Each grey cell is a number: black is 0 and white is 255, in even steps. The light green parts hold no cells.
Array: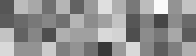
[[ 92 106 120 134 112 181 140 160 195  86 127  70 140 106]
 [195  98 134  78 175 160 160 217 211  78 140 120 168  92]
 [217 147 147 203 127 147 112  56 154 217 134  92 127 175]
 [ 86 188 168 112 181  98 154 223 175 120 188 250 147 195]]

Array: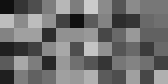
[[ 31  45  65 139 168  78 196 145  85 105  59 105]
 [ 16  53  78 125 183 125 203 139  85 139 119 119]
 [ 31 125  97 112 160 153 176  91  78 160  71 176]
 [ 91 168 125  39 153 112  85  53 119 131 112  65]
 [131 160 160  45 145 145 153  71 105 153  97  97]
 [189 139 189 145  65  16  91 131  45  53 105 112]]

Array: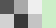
[[210  57 196]
 [ 84 169 239]]

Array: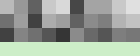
[[112 158  65 172 158  97 139 126 179 194]
 [186 152  97 201 217  71 164 164 201 224]
 [ 65 132 112  85  53 139 105  85 126 119]]

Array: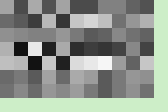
[[191 184  18 198  32 219 232 246 156  98 198]
 [106  90  61 184  53 198 213 191 113 150 177]
 [106 121  90 163 106 170 156  90 121 150 144]
 [113 136 106 150 136 156 121  90 121 144 113]
 [144 136 129 129 150 121  90  98 136 113  98]
 [163  75 170  82 163  75  75 129 129  98  82]
 [177  18 232  32 170  46  61  53  67 136  67]]

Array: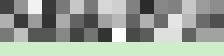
[[121 191  85  85 135  66 115  51 255  73  92 223 223  99 162 162]
 [176  58 155  51 170  99  66 162 184  99 176 107 229 184 107  79]
 [ 66 148 242  58 121 199 121 215 207 129  43 135 129 199 155 141]]

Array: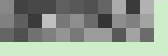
[[128  95  58 191 120 142 107  52 142 128 163]
 [136  66  72  72  95  88  80 101 170  58 178]
 [101  80 113 128 148 120 155 155  88 163 107]]

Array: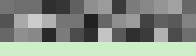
[[117 110 110  47  53  96 143 155  59 123 136 149 162 103]
 [103 143 136  41 123  75  47 196  89  47  59 177  75 110]
 [ 83 169 204 177 117 117  33 103 143 155  67  96  89 130]]

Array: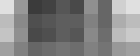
[[224 152  59  66  86  73 144 102 208 224]
 [196 144  73  79  94  86 137 109 188 202]
 [188 137  79  86  94  94 129 102 173 188]
 [160 129 102 109 116 109 129 116 152 160]]
